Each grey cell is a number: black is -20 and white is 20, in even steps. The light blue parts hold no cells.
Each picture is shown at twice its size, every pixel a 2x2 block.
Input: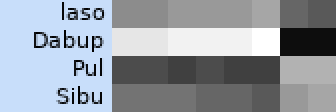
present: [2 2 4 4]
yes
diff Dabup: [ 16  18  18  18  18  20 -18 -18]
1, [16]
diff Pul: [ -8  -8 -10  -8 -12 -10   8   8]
4, [-10]
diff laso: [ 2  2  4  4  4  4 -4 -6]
5, [6]
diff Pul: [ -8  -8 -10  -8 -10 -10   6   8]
6, [8]

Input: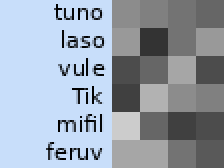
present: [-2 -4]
yes
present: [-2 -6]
yes

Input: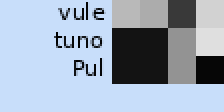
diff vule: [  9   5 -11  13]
1, [7]
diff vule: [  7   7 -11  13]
0, [9]
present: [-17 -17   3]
yes
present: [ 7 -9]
no
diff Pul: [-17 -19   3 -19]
1, [-17]
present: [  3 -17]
no

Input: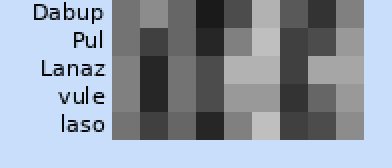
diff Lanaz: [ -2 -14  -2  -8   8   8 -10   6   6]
0, [0]
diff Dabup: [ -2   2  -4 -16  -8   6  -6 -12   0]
5, [8]
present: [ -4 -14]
yes

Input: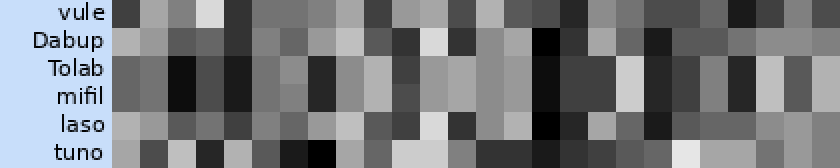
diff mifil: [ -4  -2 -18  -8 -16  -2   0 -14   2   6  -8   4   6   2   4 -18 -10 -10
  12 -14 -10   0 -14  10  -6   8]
9, [8]
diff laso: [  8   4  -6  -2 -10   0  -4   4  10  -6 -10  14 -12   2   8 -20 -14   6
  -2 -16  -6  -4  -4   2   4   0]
18, [-4]
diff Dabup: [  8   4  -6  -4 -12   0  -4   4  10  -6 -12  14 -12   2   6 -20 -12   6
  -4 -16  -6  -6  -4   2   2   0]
22, [-2]
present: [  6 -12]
no
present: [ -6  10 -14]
no
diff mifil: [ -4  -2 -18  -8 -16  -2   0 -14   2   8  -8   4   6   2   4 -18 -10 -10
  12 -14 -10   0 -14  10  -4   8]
24, [-6]

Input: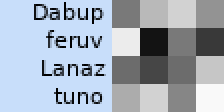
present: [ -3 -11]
no
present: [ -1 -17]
no
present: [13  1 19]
yes

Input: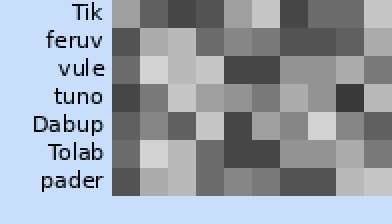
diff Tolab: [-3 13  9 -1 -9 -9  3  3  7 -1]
3, [-3]
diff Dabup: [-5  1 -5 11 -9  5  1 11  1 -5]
7, [13]
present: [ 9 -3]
yes
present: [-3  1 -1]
yes
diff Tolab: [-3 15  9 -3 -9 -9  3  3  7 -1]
1, [13]
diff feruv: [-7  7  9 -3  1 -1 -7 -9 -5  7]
7, [-7]
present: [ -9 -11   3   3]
no

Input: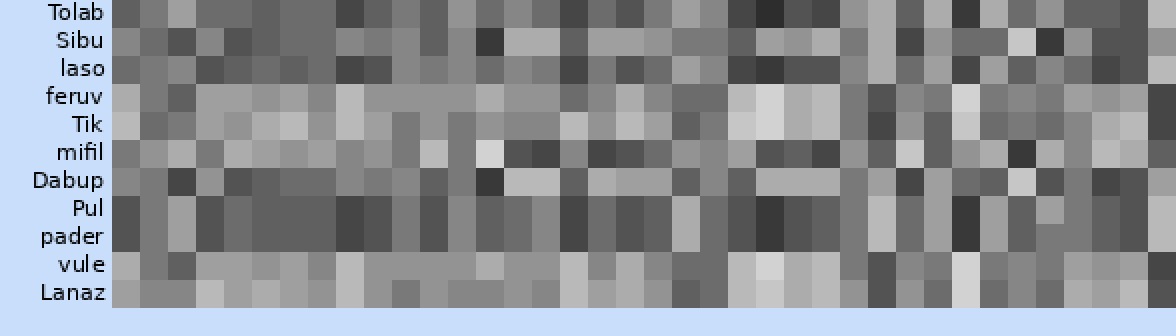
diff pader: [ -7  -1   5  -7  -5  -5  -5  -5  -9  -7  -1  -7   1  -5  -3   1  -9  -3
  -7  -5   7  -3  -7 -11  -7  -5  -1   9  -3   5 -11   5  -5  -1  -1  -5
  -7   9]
4, [-3]
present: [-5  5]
yes
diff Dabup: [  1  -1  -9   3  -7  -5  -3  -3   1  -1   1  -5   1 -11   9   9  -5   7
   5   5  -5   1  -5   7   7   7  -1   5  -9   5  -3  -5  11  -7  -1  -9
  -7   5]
12, [-1]
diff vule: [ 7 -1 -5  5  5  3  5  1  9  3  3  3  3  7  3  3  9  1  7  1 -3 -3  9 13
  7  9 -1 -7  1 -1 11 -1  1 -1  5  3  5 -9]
30, [13]

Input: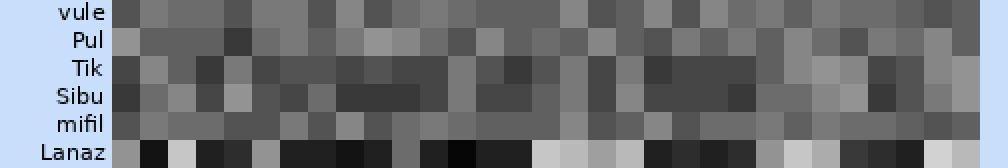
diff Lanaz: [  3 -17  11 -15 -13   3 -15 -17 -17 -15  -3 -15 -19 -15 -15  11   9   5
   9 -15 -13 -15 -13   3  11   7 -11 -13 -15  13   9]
7, [-15]
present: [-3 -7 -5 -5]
no
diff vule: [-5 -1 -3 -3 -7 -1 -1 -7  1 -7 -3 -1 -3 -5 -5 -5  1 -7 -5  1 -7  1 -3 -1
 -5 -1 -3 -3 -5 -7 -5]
0, [-7]
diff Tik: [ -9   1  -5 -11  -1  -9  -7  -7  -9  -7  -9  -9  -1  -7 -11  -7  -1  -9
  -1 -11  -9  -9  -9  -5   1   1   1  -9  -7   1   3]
25, [3]
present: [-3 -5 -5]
yes
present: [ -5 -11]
yes

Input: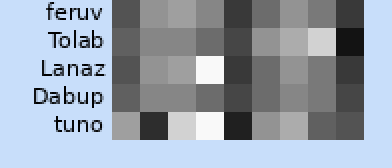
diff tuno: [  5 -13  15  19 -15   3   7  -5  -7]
2, [13]
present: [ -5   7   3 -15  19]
no
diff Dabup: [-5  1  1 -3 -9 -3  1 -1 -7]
8, [-9]
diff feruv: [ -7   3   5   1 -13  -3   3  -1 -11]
4, [-11]

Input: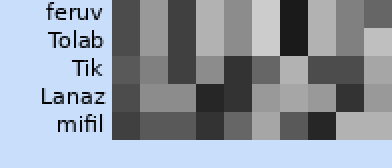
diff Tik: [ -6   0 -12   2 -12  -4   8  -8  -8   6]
2, [-10]
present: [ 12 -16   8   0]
yes
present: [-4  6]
yes

